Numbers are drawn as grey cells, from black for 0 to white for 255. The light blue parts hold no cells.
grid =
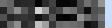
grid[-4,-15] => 111
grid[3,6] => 159
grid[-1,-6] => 115
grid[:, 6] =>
[41, 156, 41, 159]
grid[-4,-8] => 65
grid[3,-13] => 142
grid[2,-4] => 145
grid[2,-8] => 87
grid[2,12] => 108
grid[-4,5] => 4
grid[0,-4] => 72
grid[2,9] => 3
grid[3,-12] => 42
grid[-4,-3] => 112
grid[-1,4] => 60
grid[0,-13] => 35
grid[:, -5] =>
[12, 113, 14, 109]

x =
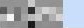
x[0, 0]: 146
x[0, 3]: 146
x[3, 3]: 143
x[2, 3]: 164
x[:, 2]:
[147, 119, 115, 146]
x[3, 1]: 142
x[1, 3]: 151
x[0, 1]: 146
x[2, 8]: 211
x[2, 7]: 176
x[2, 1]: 245
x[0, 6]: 147

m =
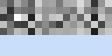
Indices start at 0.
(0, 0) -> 135
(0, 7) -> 164
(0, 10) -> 176
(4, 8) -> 174
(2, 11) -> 103
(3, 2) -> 65
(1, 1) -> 47
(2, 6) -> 152
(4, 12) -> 185
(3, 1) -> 117
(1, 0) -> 164
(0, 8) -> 122
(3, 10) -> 149
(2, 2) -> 251
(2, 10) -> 172
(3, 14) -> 71
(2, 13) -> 31
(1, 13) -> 112
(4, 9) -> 168
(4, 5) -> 185
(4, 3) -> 173
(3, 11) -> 180
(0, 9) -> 172
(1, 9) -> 140

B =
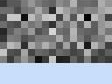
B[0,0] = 54
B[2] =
[71, 199, 199, 16, 188, 145, 195, 204, 68, 170, 85, 195, 1, 185, 151, 67]
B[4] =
[39, 96, 126, 112, 153, 81, 101, 212, 112, 101, 181, 107, 97, 91, 154, 118]
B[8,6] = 57
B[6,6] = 175
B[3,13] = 94
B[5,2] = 119
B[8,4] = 111
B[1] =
[110, 108, 74, 113, 121, 167, 128, 43, 188, 158, 136, 117, 136, 133, 162, 177]
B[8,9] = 37
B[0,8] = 140
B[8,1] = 59
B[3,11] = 90
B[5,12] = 86
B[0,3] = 122
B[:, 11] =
[106, 117, 195, 90, 107, 119, 187, 80, 67]
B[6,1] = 185
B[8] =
[128, 59, 107, 152, 111, 18, 57, 195, 31, 37, 99, 67, 126, 55, 74, 59]
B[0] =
[54, 90, 89, 122, 151, 122, 105, 98, 140, 125, 178, 106, 109, 101, 173, 148]
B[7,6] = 96
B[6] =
[111, 185, 166, 46, 170, 134, 175, 140, 83, 161, 75, 187, 27, 180, 137, 63]
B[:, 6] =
[105, 128, 195, 90, 101, 123, 175, 96, 57]
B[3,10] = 161
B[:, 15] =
[148, 177, 67, 165, 118, 169, 63, 93, 59]
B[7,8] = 106
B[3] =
[110, 85, 74, 150, 117, 133, 90, 50, 147, 116, 161, 90, 177, 94, 149, 165]
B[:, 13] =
[101, 133, 185, 94, 91, 115, 180, 91, 55]

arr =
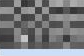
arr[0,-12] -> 76
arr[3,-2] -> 79
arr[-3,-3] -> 124
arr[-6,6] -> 150
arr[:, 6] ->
[77, 150, 78, 130, 79, 63, 82]
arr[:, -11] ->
[79, 148, 80, 130, 80, 61, 83]
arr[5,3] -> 196
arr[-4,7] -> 78
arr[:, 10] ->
[172, 55, 154, 79, 145, 113, 98]
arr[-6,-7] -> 68
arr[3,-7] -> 81
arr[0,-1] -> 159
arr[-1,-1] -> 95
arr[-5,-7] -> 141
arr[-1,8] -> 99
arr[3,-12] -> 132
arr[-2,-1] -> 123
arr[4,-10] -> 138
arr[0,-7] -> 157
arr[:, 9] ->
[135, 85, 141, 130, 124, 58, 134]
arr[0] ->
[76, 79, 157, 57, 70, 157, 77, 158, 170, 135, 172, 159]

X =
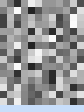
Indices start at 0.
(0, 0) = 173
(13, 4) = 103
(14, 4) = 90
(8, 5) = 234
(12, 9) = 180
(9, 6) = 143
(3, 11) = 196
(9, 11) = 225
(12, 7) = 104
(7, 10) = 173
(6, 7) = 92
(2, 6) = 164
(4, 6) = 119
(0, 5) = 213
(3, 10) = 251
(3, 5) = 153
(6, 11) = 213
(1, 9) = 163
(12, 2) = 220
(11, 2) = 97
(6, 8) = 168
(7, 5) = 244
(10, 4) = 180
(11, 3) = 171
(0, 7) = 150
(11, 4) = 128
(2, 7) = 209
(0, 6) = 150
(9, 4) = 37
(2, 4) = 184
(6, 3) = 145
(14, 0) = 222
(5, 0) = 91
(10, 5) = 205
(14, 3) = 133

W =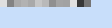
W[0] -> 223
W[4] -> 169
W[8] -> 164
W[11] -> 55
